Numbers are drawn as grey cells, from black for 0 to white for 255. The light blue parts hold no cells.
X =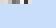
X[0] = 217
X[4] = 134
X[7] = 226
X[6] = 59

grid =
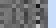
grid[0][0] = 123
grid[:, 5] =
[96, 104, 95, 125, 108, 134, 80]
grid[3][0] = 93
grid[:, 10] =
[85, 129, 73, 85, 83, 104, 120]
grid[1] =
[90, 97, 101, 134, 96, 104, 145, 114, 105, 22, 129, 130]
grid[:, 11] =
[100, 130, 119, 108, 94, 94, 99]
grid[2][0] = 119
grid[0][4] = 126
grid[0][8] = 121
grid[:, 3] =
[99, 134, 76, 93, 84, 89, 114]
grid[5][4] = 104
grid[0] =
[123, 119, 114, 99, 126, 96, 65, 98, 121, 152, 85, 100]
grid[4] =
[124, 121, 117, 84, 128, 108, 73, 98, 123, 159, 83, 94]
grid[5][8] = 95
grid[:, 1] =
[119, 97, 118, 123, 121, 118, 103]
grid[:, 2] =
[114, 101, 121, 116, 117, 108, 105]
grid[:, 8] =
[121, 105, 119, 108, 123, 95, 120]
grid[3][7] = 108

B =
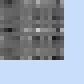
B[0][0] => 91
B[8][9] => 116
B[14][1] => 98
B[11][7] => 113
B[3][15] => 98
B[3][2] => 102
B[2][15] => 96
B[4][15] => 85
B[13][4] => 101
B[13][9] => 128
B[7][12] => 131
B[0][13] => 117
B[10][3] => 97
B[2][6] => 108
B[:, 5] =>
[114, 109, 111, 110, 119, 108, 113, 118, 106, 128, 113, 110, 110, 108, 128]
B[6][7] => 119
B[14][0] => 138
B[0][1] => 67
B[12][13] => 111
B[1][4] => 100
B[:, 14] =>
[74, 90, 91, 91, 69, 96, 86, 59, 99, 49, 84, 96, 91, 94, 53]
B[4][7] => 132
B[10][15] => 94
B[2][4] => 98
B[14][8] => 76
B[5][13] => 109
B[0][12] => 123
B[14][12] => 127
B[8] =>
[105, 99, 94, 102, 104, 106, 112, 109, 109, 116, 110, 109, 108, 107, 99, 112]
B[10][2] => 101
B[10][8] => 93
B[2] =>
[113, 103, 102, 99, 98, 111, 108, 116, 97, 92, 108, 99, 111, 85, 91, 96]
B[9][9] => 56
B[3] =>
[114, 103, 102, 100, 98, 110, 107, 116, 97, 93, 108, 99, 111, 85, 91, 98]
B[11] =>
[112, 103, 102, 100, 99, 110, 108, 113, 98, 95, 107, 100, 110, 88, 96, 99]
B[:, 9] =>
[172, 136, 92, 93, 73, 126, 89, 205, 116, 56, 87, 95, 136, 128, 59]

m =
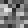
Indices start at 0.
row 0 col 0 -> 100
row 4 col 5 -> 78
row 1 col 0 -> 189
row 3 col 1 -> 183
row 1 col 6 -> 102
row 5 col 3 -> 115
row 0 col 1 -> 39
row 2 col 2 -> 212
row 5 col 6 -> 178
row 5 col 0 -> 187
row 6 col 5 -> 193
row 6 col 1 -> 92

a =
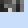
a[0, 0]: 53
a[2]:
[34, 42, 204, 94, 33, 119]
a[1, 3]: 99
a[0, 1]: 75
